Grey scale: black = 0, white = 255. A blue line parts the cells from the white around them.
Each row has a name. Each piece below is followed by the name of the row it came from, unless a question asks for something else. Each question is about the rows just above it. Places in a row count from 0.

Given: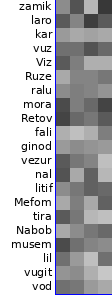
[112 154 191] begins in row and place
lil, 0
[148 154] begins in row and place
ginod, 2
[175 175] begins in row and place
Viz, 2
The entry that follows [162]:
[169]
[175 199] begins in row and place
vugit, 2

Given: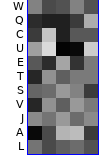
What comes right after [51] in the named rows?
[122]
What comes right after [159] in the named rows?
[218]
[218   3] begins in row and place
U, 1
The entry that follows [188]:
[59]
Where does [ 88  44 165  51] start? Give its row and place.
E, 0

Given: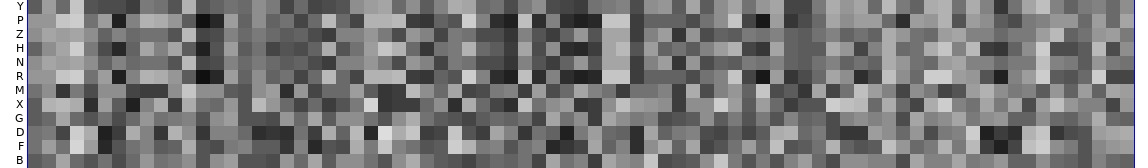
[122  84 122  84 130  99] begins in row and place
G, 50
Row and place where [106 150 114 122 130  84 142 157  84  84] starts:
G, 7
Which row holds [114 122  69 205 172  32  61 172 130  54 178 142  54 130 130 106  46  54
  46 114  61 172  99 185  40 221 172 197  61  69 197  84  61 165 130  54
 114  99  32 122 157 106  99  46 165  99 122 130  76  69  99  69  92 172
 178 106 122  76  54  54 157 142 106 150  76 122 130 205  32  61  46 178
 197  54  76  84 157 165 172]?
D
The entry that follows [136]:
[150]
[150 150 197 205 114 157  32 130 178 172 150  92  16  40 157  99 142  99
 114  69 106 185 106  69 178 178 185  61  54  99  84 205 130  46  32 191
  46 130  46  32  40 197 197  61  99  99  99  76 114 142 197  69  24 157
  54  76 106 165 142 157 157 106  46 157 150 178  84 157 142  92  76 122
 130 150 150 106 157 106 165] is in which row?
P

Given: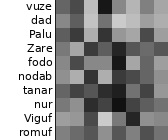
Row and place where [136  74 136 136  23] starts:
fodo, 0
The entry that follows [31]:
[114]
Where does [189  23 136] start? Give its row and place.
vuze, 2
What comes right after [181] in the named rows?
[128]
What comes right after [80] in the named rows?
[114]
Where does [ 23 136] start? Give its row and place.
vuze, 3

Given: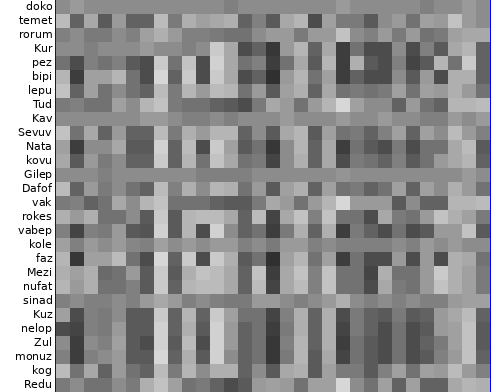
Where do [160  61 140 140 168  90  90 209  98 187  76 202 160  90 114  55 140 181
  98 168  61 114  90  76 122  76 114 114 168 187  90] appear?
Nata
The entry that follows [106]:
[114]
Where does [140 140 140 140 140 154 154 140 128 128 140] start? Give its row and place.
Kav, 1
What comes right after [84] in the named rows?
[209]
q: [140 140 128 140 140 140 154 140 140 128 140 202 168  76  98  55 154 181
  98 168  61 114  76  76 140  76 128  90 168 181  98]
Kur
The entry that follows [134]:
[128]
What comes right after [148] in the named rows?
[140]

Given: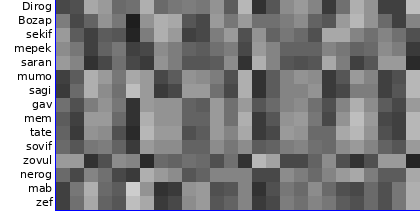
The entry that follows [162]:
[72]
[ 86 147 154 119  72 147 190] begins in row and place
mem, 15

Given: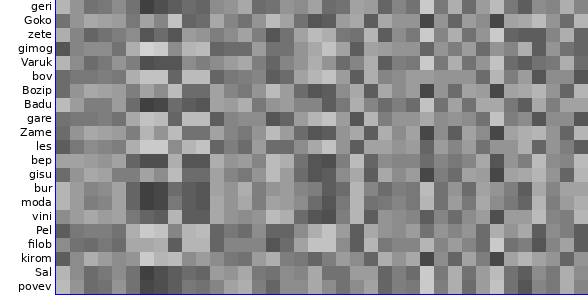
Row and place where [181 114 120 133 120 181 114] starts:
moda, 21
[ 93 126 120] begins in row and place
Varuk, 23

